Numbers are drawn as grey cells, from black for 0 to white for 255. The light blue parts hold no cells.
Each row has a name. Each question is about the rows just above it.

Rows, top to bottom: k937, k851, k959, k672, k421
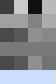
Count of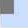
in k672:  4
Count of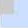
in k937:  1

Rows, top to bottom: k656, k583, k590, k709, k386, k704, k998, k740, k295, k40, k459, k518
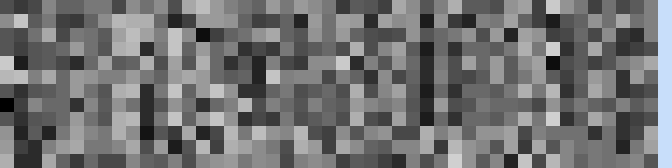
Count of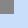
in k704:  3
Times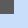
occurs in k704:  4
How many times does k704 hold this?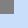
6
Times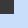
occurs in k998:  0
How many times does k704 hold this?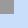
8
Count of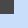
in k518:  4
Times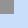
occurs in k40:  5

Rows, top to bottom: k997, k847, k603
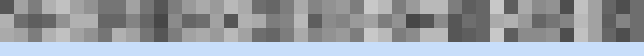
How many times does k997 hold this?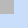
4
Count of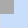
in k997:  4
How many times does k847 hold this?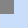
5
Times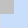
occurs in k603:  2

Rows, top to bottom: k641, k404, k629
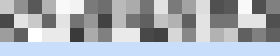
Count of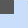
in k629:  0
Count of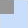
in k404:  1
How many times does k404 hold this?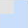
5
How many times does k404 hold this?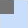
4

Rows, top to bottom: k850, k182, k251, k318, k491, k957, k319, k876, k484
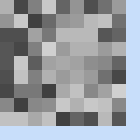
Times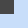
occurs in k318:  1
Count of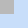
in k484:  1
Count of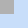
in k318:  3
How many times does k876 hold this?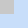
2
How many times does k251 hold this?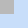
3
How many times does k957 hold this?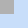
1

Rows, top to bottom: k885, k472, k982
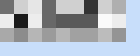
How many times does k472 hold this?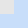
0
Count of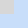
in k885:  0

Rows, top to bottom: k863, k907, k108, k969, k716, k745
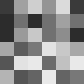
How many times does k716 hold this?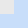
2
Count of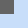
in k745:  2
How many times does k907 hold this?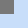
0

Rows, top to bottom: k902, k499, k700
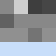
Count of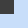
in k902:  1
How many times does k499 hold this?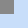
3
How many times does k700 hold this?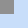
3
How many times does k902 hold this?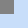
0
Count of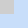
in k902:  1

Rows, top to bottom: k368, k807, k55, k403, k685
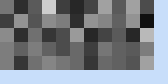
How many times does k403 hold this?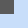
1
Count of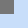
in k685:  1
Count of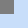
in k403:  3

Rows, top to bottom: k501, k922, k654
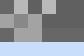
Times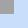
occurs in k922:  2
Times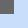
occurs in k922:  0
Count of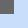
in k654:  4
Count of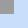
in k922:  0
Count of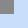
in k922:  1
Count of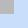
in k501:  2
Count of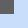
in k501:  3

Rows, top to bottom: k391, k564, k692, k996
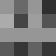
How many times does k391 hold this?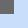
1
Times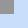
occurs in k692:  4
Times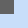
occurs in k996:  1

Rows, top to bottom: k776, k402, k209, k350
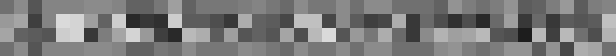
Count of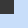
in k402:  5
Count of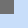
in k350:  8
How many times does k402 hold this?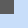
6
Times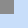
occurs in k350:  10
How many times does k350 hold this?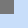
7
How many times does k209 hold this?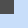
3

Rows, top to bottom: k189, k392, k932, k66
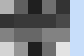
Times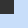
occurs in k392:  1
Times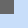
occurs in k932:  2
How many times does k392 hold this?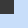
3

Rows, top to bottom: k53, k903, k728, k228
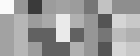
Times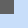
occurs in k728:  3
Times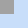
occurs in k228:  1

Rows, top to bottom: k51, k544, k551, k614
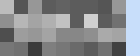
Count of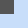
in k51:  2
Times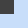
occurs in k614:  1

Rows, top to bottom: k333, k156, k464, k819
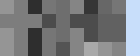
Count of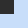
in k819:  1
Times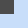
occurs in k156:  3
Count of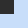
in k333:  1

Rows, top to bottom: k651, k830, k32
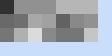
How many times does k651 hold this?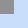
3
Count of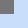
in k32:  3

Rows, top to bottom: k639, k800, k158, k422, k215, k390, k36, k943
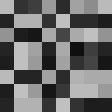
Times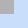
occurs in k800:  2
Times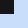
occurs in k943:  0

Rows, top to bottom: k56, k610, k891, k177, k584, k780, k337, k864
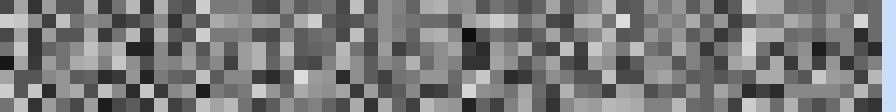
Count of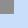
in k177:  4
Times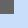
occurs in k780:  4
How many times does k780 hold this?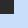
4
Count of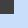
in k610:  3
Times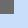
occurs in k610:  3
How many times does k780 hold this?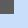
7
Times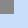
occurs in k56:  4

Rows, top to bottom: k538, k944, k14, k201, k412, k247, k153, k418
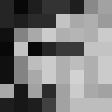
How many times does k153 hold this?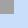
3
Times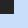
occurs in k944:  1
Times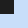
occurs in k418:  2
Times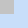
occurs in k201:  3

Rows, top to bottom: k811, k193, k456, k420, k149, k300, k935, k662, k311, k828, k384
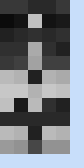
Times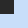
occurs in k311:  5
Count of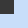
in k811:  3
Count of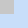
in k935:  3
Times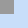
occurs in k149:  0
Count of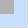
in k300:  2
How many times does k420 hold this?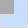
1
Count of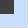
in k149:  3

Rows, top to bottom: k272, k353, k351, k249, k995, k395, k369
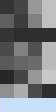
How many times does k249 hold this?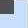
1
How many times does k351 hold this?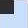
3

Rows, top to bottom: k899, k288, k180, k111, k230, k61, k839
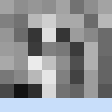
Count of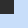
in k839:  1
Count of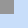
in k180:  1
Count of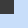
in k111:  2
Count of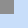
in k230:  1
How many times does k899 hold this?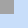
3

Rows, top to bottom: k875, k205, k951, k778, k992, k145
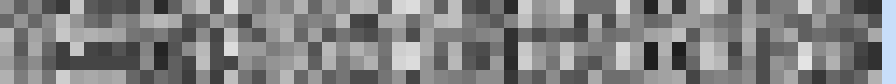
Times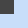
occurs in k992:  8
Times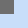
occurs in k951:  5

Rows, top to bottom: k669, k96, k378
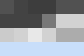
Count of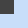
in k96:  3
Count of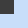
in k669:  2
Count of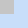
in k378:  0
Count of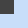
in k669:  1
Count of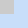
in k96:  0
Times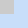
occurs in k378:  1

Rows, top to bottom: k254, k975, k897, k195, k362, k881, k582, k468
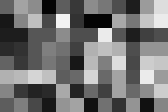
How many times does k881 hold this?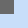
2
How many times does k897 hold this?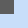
0
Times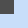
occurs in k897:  3
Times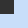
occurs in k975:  1

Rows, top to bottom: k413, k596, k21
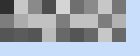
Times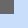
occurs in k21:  3
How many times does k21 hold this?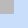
1
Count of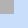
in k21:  0
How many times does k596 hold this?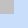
4
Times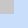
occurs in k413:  2
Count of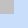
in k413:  0
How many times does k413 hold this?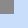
2

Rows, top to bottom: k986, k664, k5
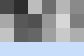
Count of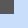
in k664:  1
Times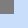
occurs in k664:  1

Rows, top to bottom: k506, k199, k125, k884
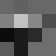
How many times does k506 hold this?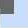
3
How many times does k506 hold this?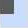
0
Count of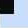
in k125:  1
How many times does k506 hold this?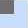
0

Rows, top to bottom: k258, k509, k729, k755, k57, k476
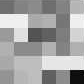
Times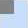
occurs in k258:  2
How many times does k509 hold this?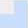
3
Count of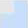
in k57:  3
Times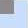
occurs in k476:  1
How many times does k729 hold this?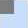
1
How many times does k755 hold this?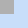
3

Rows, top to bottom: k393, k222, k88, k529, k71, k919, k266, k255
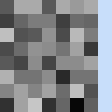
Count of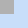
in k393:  0
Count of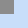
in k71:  3
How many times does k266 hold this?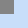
2
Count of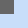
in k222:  2
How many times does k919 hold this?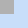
1
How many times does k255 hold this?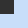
2
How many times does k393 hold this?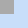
4

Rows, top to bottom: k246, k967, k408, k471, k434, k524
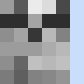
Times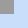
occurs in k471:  3
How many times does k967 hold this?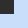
4
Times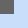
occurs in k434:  1
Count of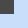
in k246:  1
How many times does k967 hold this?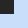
0
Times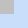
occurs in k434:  2

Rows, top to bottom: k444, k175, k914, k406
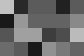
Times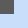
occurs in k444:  3
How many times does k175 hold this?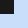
1
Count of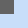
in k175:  3
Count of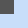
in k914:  1
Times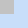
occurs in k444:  1

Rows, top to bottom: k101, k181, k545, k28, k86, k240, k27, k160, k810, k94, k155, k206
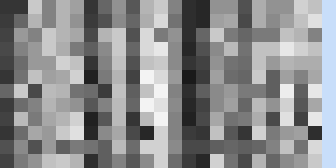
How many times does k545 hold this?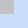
1
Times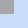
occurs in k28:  0
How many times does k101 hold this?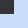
3
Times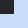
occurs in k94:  2
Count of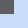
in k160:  0

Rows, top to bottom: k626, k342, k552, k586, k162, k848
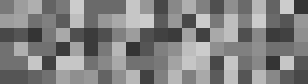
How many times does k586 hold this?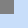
4
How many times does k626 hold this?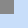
1
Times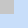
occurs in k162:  6
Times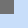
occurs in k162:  6
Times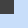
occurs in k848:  1
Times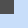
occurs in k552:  4

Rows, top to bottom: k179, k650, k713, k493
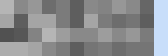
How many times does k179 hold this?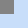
1
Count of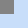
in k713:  1
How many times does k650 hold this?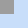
0

